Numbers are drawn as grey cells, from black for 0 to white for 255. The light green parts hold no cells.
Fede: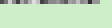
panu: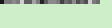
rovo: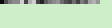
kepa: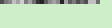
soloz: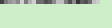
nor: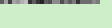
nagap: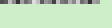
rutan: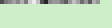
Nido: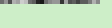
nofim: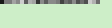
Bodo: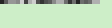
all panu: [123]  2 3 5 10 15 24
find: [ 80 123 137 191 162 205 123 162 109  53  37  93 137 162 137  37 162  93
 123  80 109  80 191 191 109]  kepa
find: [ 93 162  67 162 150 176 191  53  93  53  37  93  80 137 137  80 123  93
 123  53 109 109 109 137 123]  nor

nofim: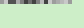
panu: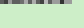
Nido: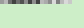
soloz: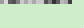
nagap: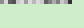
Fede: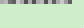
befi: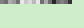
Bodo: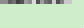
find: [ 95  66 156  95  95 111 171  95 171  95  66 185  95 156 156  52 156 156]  panu
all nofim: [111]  8
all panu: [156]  3 14 15 17 18
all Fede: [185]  2 11 13
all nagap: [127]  13 15

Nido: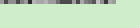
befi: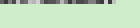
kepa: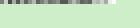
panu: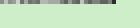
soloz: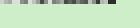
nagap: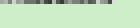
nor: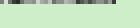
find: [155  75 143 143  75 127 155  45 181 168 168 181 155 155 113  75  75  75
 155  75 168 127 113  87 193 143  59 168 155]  Nido
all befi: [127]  3 11 17 19 23 24
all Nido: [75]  2 5 16 17 18 20

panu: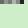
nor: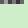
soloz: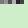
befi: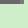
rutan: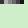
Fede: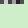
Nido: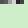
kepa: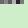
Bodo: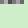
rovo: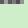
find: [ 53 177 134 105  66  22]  rutan
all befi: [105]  1 2 3 4 5
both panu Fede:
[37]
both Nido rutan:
[66]

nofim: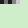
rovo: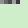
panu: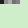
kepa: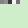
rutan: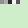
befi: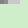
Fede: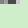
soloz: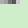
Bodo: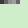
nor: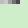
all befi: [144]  2
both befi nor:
[201]
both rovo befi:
[144]
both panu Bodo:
[144]
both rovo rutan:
[144]
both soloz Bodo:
[158]
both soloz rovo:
[158]

